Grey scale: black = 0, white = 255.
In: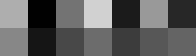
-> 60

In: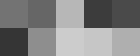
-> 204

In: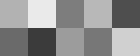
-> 156

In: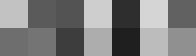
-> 31

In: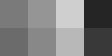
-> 136

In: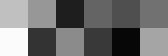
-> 57

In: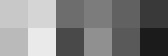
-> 144

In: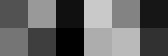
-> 173

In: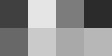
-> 202

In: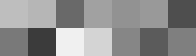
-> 134
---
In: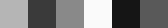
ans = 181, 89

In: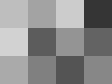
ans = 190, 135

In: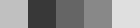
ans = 192, 223

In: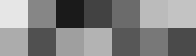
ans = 230, 74

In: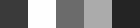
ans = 58, 36

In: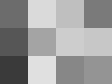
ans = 108, 148

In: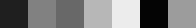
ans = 31, 156

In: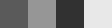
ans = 90, 232
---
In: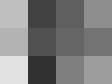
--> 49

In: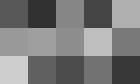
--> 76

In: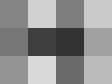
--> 217

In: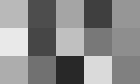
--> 40

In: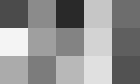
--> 184

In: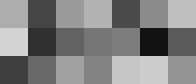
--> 198
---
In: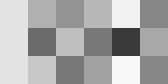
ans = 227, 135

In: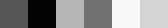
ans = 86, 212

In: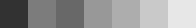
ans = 50, 231

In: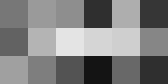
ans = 119, 47

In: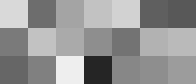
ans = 217, 156

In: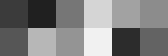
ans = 59, 99

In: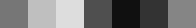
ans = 118, 133

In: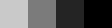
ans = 201, 0

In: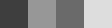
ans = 62, 221

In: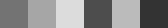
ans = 115, 51
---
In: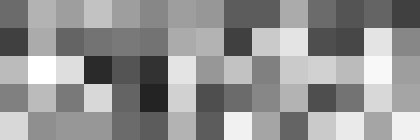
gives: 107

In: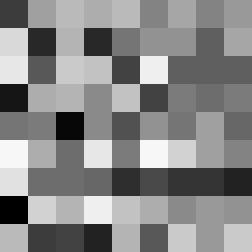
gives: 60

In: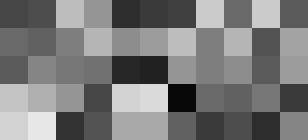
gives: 70

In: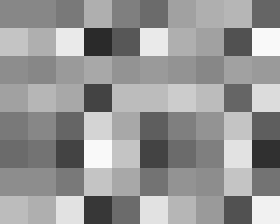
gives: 135

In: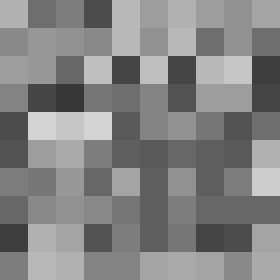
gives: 177

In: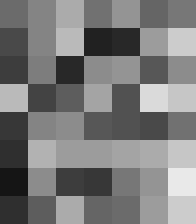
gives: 107

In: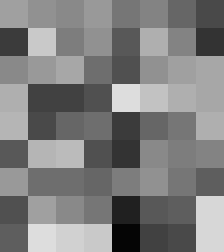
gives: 160
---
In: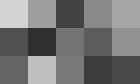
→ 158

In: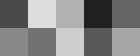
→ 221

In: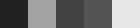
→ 162

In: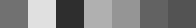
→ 224

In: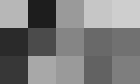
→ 29

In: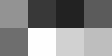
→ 56
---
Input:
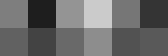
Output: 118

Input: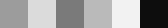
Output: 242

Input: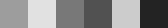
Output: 204

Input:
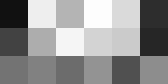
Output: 218

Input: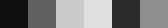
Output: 42

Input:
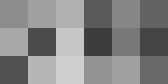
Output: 135

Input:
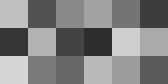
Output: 116
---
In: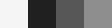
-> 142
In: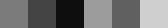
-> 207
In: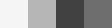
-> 110
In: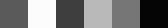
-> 5
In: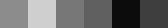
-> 62
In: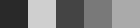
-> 170
